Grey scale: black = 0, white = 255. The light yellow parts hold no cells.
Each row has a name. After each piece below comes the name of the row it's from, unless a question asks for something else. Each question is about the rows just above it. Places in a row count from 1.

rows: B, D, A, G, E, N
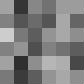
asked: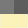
A
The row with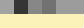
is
B
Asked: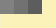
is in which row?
G
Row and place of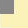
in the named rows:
B, 3
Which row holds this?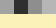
E
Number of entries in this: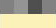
4
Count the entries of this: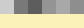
6

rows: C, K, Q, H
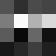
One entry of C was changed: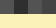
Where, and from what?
3, [75]
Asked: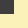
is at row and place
H, 3

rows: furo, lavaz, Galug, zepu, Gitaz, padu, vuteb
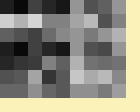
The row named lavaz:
[206 178 213 129 129 164 185  81 129]
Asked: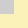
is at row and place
lavaz, 1
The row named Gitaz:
[ 38  53  59 129  96 178 114 108 114]

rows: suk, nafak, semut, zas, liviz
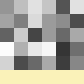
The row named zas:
[252 176 231 246  53 111]
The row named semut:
[ 98 203  69 155 105 169]

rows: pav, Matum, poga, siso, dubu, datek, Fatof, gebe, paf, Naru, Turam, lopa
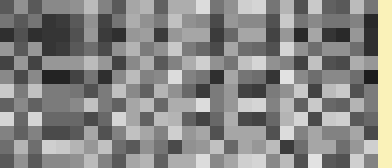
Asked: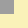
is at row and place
poga, 11
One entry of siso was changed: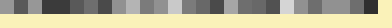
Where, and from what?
4, [53]

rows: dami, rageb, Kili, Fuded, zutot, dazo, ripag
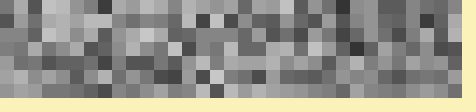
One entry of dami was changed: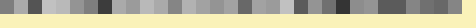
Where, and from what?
1, [119]
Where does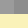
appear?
ripag
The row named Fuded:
[126 119 170 119 141 170  84  98 141 178 141 119 193  76 133 119 185 104
 104 170 178 112 193 155  98  52  98 162 126 104 141  76  84]
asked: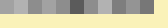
zutot
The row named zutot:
[155 112 119  84  98  98 112  68 126  84  84 119  91 148 185 126 170 162
 162 178 141 162 141  91 141 178 126 148 119 162 141 148  98]

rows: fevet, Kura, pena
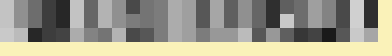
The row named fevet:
[195 144 109  61  39 195 102 179 144  73 116 124 172 159  87 166  95 144
 102  47  95 109 159 131  73 208  47]
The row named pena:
[201 187  39  61  67 172 131 116 179  73  87 124 172 159 124 152 152 187
  87 152  95  55  67  26  87 201 166]
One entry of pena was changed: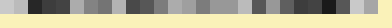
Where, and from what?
22, [55]
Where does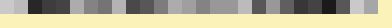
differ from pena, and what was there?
15, [124]

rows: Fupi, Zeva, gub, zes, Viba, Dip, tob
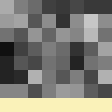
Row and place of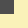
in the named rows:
tob, 3
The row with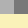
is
Dip
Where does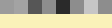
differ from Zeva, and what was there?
5, [50]
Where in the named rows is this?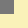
Dip, 4
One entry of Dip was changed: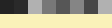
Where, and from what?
6, [126]
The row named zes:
[ 16  64  93 126 107  50  93 163]

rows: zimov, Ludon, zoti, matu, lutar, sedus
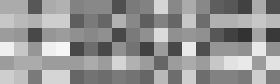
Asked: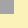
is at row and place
zoti, 19
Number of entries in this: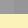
2
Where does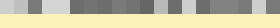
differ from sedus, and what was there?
6, [102]
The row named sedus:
[206 192 122 213 213 102 115 109 122 115 102 185 109 206 109 130 130 122
 206 122]
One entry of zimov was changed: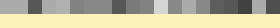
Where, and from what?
9, [79]
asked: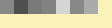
zimov
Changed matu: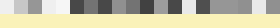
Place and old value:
7, [109]

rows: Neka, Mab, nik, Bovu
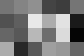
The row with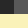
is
Bovu
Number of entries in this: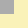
1
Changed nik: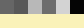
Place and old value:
5, [219]
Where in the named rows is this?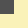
Mab, 1
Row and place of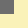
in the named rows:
nik, 4
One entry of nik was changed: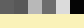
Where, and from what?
1, [102]
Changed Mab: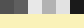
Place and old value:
4, [172]

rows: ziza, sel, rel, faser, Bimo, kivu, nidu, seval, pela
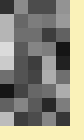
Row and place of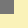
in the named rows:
sel, 4
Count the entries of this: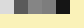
5

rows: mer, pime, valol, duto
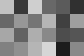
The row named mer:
[194  56 207 104  91  48]
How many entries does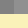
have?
2

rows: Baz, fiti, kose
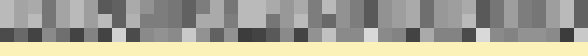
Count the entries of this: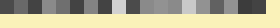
19
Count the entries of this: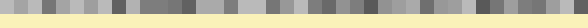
42
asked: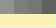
Baz
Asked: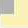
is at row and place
fiti, 10
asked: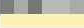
Baz
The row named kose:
[ 75 105  67 138 111  67 131  67 209  75 138 146 138 201 146  97 146  60
  67  89 138  67 146 193 138 138 217 138 131  67 170 131 131  75 217 138
 131 146 146 138  60 201]
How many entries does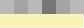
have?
6

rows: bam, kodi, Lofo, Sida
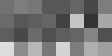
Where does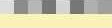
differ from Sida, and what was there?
6, [125]
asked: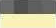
Lofo
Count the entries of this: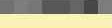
8
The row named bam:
[113 125 119  88  88 101  72 125]
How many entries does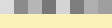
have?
8
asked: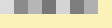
Sida
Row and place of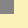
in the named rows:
Lofo, 7

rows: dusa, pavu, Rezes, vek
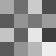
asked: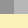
vek
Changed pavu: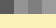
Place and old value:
3, [119]
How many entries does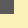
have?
1
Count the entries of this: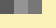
3
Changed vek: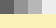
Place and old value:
1, [90]

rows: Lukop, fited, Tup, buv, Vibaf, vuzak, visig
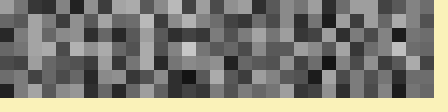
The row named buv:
[103 117 164 171  75 178 144 171 103  82 171  82 131 199 117  89 103  75
 138  89  89 158 138  89 164  55 109 131 191 109 103]
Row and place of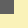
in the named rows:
visig, 12
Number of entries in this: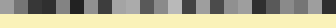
24
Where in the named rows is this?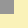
visig, 6
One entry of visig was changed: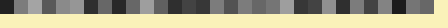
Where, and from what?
27, [75]
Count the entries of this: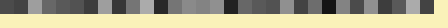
31

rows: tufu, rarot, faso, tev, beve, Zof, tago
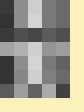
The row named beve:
[ 51 141 212 121  98]
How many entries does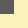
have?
1
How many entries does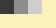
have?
3
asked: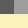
tago

